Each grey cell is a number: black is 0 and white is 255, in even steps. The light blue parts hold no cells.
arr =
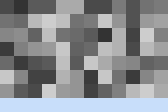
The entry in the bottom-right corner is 170
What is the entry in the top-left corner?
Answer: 74
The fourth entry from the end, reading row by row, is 128
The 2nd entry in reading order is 51
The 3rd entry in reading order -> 90
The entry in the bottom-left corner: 148
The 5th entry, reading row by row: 170
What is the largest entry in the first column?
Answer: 199
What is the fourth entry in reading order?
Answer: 90
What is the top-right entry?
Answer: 122
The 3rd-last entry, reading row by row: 185
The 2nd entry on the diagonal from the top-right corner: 154
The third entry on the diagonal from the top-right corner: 66
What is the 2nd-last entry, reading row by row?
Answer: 205
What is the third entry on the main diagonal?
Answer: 98

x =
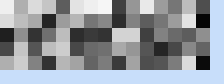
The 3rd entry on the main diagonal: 51
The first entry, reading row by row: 239
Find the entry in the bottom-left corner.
175
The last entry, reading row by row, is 11
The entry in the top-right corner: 78
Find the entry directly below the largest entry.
136
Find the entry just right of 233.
156
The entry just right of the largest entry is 64
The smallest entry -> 5
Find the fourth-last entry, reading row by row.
85
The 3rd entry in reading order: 219
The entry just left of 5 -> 227
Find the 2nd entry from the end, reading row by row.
219
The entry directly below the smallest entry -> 143
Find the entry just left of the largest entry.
239

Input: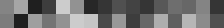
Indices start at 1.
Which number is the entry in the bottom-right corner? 80
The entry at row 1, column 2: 166
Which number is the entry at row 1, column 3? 31
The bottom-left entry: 124
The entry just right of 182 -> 139
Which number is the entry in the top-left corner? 132
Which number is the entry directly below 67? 61

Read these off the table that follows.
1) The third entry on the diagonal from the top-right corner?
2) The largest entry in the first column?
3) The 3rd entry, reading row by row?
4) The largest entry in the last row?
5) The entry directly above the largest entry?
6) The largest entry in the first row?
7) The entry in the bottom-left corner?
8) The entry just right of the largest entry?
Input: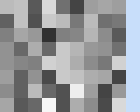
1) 181
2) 187
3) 89
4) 246
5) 104
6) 217
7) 166
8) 81

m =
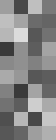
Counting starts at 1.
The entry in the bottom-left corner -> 87
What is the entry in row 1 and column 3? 191
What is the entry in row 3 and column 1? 183
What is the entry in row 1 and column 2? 72
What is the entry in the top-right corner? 121
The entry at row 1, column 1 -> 158
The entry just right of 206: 170
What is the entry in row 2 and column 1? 191
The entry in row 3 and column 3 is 87

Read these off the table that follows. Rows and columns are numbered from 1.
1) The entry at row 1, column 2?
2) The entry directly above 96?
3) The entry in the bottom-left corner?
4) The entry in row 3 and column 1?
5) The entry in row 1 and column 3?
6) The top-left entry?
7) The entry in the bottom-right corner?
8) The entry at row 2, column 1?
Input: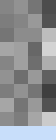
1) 146
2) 174
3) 140
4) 117
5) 117
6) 133
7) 203
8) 125

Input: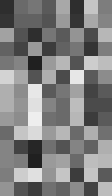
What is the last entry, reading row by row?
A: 189
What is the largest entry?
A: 238
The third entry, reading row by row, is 118
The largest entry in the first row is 197
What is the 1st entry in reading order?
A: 46
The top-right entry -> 125
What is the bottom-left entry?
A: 148
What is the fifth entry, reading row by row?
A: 168
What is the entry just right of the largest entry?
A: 112
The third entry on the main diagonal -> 46
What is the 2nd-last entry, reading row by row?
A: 67
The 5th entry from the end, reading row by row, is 112
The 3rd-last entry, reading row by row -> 140
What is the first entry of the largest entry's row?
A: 154
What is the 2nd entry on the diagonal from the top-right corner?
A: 168
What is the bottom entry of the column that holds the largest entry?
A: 60
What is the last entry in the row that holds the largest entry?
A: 90
